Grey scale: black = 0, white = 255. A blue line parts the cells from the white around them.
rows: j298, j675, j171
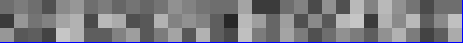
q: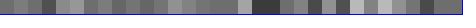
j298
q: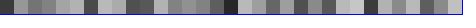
j675
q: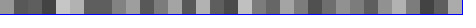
j171

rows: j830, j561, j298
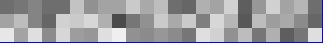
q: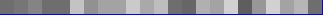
j830
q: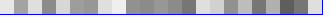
j298
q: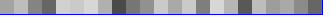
j561

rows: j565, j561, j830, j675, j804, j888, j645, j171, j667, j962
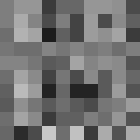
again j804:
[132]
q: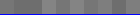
j675
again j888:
[138]

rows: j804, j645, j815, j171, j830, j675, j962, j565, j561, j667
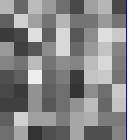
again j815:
[223]
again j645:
[116]
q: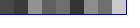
j962
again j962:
[110]
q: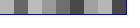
j804

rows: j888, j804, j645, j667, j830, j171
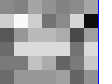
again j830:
[122]
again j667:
[219]
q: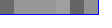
j171
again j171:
[152]
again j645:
[186]

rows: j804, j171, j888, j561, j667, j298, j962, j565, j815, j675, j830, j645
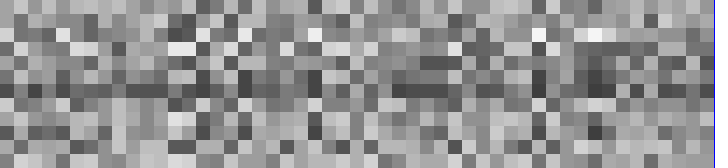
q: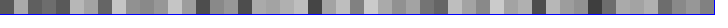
j675
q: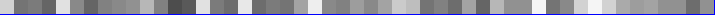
j888
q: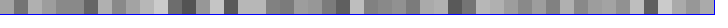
j171

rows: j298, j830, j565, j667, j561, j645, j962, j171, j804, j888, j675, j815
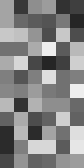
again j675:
[215]
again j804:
[98]
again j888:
[43]
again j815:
[148]
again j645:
[127]
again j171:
[142]
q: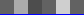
j804

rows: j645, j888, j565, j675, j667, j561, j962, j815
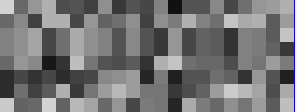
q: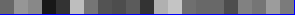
j667
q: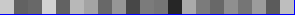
j815
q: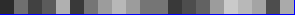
j962
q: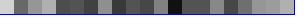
j645

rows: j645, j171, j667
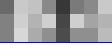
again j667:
[143]
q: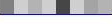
j171
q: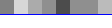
j667

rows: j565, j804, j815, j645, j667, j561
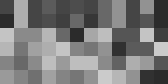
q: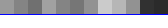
j561
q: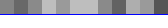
j667
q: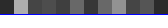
j804

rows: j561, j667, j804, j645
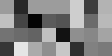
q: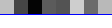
j667
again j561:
[156]

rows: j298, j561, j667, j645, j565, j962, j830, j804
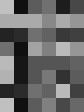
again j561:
[170]
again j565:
[85]

